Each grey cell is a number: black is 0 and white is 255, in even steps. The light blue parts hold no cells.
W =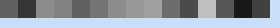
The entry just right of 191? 87
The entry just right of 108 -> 75

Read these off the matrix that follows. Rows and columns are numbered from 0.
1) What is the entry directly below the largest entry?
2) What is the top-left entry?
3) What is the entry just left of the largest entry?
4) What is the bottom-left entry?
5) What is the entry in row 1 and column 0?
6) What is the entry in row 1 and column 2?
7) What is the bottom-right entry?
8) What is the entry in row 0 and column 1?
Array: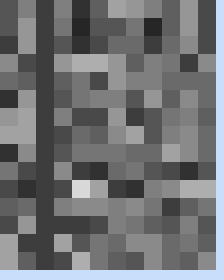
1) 138
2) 85
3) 73
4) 162
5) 85
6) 61
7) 138
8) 127

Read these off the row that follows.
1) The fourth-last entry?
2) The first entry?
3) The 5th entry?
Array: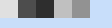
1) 77
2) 224
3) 146

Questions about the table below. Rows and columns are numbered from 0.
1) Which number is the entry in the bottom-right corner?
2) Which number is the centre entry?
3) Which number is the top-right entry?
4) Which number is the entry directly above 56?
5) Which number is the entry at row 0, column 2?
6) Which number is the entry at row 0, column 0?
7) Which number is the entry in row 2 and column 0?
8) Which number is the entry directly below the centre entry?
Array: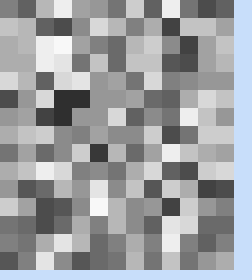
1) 173
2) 139
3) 97
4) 162
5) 183
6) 128
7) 173
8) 183

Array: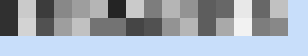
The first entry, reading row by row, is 48
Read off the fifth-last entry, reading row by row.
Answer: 93
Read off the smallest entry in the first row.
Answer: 36
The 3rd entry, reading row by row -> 60
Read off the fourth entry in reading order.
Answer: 136
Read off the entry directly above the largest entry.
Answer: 232
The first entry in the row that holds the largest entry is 48
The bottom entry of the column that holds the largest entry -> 242
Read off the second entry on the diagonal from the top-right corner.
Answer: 125
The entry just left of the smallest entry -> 181
